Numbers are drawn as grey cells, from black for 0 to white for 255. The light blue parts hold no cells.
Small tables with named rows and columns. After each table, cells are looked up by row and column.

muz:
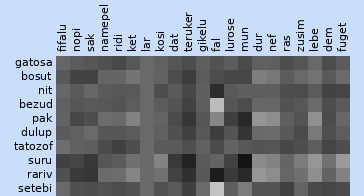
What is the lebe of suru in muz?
151
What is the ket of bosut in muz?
116
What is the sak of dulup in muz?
106
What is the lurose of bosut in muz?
71
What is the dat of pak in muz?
75
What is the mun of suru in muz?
19
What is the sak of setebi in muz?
78
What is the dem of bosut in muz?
89
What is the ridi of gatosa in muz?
72
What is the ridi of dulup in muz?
86
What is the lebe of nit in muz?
91
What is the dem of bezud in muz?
77
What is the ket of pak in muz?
130
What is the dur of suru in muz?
138
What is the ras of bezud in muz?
82
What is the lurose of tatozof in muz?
99
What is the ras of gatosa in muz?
78
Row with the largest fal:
setebi

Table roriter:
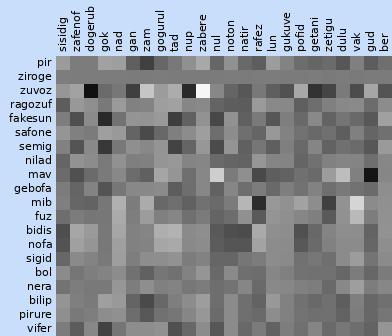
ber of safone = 112
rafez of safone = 101
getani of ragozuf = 110
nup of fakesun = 97
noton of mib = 123
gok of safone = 159
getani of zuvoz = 50
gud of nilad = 111
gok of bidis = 120

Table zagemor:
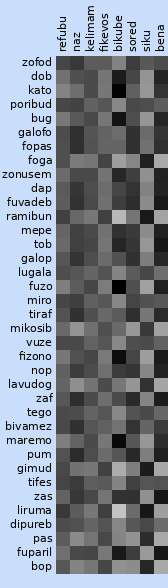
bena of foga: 169
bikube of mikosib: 106
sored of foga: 134
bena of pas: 168
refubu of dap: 90
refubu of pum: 82
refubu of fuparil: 112
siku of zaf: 133
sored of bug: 78
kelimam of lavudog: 115
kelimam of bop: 118
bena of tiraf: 43
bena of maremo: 45
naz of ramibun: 103
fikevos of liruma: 63

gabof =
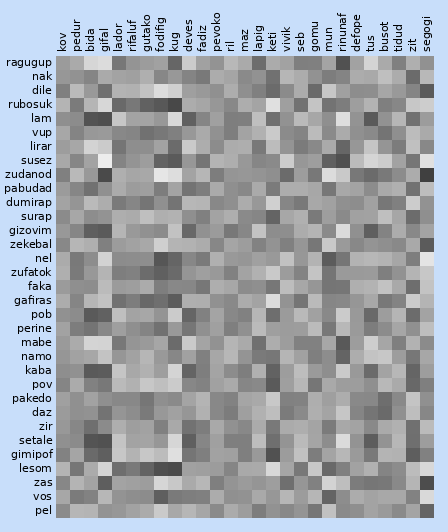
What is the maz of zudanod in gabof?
151
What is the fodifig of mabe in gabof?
166
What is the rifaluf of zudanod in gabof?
166
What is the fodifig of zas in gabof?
214
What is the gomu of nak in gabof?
146
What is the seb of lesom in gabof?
120
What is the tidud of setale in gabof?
183
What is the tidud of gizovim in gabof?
172
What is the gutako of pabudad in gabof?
159
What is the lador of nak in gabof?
163
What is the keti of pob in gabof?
110
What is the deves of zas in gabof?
170
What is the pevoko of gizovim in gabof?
155
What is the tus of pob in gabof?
105
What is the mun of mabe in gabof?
167
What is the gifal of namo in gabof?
195
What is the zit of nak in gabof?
107
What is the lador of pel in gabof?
151
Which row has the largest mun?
zudanod

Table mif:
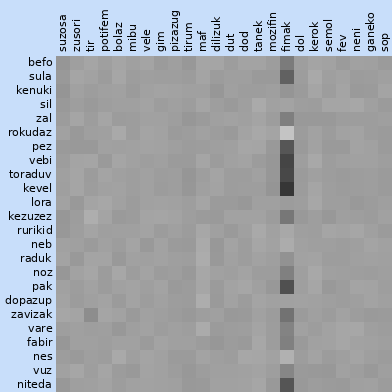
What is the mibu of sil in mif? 160
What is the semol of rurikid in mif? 165
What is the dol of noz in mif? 159
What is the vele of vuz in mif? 163
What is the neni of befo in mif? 161
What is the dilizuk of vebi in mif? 156
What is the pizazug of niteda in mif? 160
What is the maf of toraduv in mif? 158

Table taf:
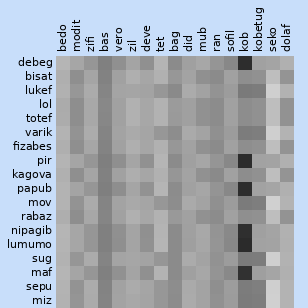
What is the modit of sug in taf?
150
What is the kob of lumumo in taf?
43
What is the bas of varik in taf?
132
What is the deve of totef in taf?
167
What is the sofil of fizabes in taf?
161
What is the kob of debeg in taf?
45
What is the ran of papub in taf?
148
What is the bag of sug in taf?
139
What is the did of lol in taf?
160
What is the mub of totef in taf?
145

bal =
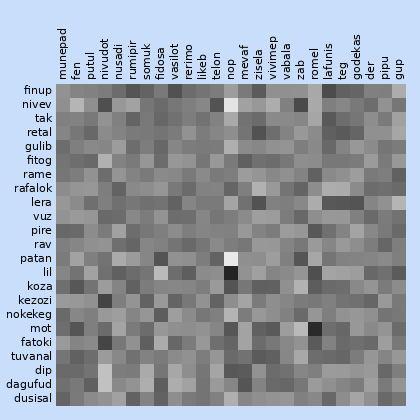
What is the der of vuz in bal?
106
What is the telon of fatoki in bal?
111
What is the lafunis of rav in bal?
134
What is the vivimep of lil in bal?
133
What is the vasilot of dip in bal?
167
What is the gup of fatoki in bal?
120
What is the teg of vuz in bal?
151
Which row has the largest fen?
nivev

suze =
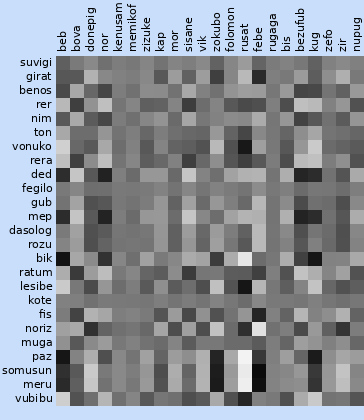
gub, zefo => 108
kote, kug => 128
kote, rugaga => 121
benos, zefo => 116
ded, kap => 151
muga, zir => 142
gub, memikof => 115
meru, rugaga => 131
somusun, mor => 173
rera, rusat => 63
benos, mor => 114

